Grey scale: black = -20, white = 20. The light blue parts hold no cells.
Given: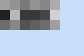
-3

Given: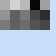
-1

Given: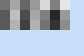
-6

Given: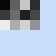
17

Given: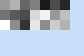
20

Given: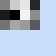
-2

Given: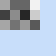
6
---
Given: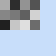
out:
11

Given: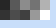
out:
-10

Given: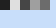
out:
-9

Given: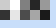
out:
-8

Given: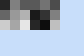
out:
-14

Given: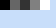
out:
-12

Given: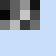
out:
9

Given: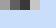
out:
-5

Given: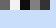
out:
-18

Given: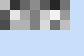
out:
14
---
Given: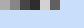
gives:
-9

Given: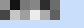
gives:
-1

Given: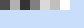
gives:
-12

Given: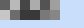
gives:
-9

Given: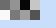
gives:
-19

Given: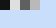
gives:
-5
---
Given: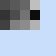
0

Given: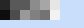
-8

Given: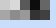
2

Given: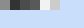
-12

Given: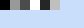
4

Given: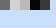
13

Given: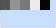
3

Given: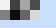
-18
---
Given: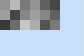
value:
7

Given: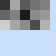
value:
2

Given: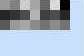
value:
-2

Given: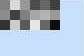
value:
16

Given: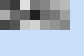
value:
5

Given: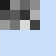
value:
-2

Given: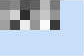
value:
3
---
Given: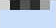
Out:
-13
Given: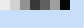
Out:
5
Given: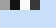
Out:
19
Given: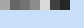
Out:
-10
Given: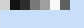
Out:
19
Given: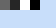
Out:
20
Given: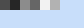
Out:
18
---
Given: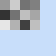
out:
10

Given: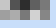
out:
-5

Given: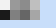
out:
2

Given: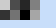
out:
-14

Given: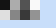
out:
-7

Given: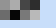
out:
-9

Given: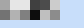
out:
-8

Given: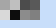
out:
-8
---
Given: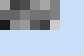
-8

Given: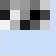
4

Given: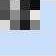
-14

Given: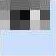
-4

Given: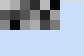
-5

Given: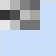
0

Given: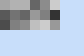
8

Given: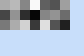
1

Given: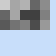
8

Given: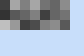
0
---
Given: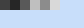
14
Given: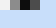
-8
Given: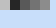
2
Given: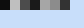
-12
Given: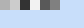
0
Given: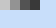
-11
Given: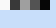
-19
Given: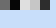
-13
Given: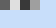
5
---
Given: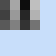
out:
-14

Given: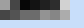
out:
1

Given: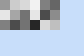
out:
-8

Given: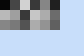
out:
7

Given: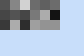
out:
7

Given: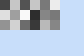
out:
1

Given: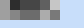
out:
7

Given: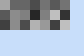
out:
10
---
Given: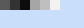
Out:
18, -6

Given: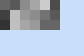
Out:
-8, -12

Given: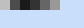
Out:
4, 10

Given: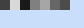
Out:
-8, -10

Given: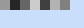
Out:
0, 4

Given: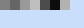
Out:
8, 0

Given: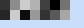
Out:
-2, -14
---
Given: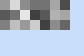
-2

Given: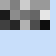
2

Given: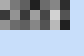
3

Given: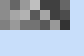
6

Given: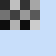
-10

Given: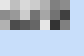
4
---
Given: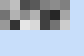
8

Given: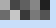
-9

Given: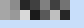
2

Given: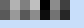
8

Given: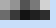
3

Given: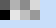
8

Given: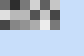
9
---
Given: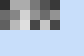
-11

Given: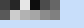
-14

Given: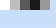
-6

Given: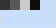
-12

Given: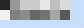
-6

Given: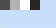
-8

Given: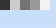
-2

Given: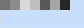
-6

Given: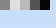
-7
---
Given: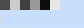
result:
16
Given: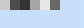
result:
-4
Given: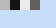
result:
-5
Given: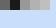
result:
10
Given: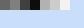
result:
18
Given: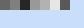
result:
-6
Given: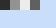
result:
-5
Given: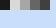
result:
-10
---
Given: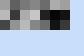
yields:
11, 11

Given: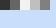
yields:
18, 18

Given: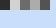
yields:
-3, 13

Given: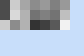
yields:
-2, 18

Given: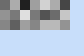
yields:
-1, 15

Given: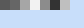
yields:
18, 18

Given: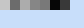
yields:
1, 11
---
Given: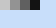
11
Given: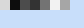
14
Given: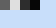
-5
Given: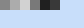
1
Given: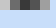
11
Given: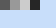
-6
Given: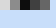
14
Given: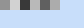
3
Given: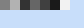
0
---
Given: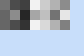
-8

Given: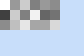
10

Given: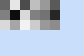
6

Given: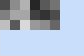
-6

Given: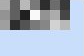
-13

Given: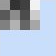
8
